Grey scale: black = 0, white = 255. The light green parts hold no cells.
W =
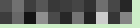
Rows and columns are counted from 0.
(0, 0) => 81
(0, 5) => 61
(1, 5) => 39
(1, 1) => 104
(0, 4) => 56
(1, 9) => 54
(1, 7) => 34
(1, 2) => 20

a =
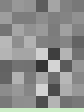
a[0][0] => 131
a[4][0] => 180
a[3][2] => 178
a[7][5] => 173
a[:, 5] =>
[129, 132, 161, 133, 180, 90, 183, 173, 113]
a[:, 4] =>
[165, 128, 124, 126, 62, 212, 110, 75, 180]
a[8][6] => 120
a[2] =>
[116, 165, 145, 154, 124, 161, 131]
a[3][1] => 142
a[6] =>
[100, 178, 123, 167, 110, 183, 135]
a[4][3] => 208
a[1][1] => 125
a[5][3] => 52
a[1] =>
[158, 125, 125, 141, 128, 132, 145]
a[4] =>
[180, 165, 165, 208, 62, 180, 114]
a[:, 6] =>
[120, 145, 131, 99, 114, 150, 135, 152, 120]

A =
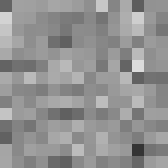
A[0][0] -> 100
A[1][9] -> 146
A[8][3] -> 158
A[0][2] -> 160
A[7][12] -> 154
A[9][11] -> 117
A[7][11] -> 168
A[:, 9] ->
[133, 146, 150, 129, 155, 166, 156, 153, 149, 137, 154, 148, 160, 139]
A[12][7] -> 148
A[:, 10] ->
[170, 174, 170, 156, 126, 100, 184, 165, 148, 173, 126, 140, 153, 129]
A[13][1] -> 143
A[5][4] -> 169
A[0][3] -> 156
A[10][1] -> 131
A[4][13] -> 152
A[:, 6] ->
[156, 120, 140, 138, 155, 151, 180, 123, 163, 108, 174, 137, 188, 137]
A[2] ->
[197, 151, 141, 142, 136, 119, 140, 139, 128, 150, 170, 186, 144, 118]
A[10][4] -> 158
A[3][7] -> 145
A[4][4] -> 147
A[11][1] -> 136
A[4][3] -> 155
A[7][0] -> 158
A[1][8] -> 116
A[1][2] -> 155
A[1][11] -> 206
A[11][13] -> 167
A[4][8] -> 133
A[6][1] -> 151
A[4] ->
[169, 142, 148, 155, 147, 162, 155, 152, 133, 155, 126, 186, 143, 152]
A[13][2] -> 127
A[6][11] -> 97

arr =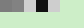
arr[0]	124
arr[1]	130

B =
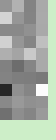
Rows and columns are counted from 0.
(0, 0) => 149
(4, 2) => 201
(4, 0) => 175
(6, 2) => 125
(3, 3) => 191
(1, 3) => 170
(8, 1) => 153
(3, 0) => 209
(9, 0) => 112
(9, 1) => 142
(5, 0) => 129
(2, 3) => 169
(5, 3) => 169

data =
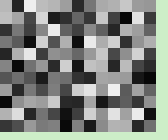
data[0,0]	184
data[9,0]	178
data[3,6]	14
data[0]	[184, 36, 238, 188, 181, 158, 42, 118, 170, 177, 199, 155, 151]
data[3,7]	234
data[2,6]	65
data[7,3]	75
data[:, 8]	[170, 198, 96, 173, 199, 184, 165, 151, 22, 145, 139]
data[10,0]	54
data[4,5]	135
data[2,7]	137
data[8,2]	166
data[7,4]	126
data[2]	[50, 120, 64, 134, 236, 98, 65, 137, 96, 38, 178, 158, 99]
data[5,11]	69
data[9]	[178, 221, 38, 116, 70, 17, 63, 208, 145, 226, 161, 235, 16]
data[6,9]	161
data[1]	[191, 165, 71, 213, 28, 48, 101, 54, 198, 65, 7, 226, 58]
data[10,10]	177
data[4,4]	144
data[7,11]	163
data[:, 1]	[36, 165, 120, 91, 176, 9, 111, 40, 143, 221, 78]
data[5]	[132, 9, 113, 151, 42, 207, 21, 193, 184, 38, 187, 69, 43]
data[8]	[9, 143, 166, 157, 202, 41, 38, 164, 22, 72, 94, 54, 145]
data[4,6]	103
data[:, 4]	[181, 28, 236, 82, 144, 42, 121, 126, 202, 70, 128]
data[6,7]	39

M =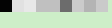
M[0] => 3
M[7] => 180
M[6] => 203

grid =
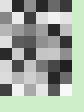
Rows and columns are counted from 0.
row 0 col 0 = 226
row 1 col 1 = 234
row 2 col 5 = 189
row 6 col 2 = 207
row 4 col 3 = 197
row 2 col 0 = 182
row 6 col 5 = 107
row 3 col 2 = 87
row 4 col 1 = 202
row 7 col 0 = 64
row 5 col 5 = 32
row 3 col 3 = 144
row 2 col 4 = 41
